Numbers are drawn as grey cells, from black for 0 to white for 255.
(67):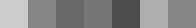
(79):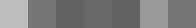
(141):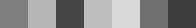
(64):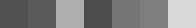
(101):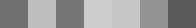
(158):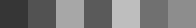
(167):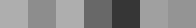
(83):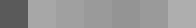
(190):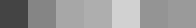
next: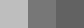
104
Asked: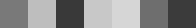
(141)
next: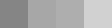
148
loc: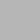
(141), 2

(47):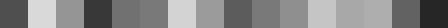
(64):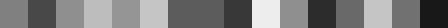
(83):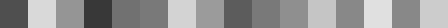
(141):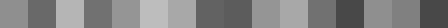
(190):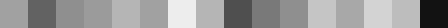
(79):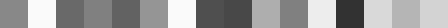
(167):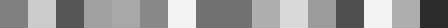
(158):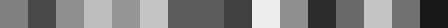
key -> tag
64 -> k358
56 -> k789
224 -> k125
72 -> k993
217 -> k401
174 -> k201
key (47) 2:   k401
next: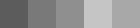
174
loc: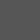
(167), 3

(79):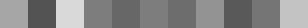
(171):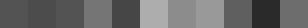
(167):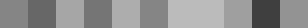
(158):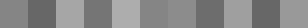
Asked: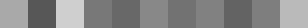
(79)
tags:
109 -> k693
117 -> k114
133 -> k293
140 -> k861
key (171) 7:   k861
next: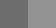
89

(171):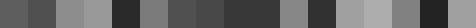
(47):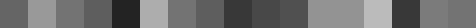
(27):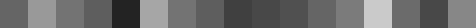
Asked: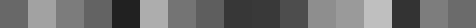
(47)
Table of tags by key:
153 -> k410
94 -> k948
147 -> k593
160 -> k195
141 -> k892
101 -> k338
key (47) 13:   k593
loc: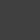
(27), 9
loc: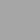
(27), 6
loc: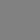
(171), 15

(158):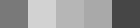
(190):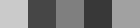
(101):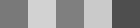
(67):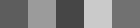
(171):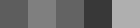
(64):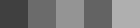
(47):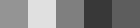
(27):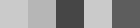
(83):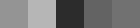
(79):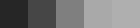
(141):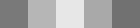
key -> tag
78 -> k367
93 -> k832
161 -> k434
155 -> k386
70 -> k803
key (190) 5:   k434
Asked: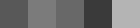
(171)
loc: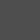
(101), 5
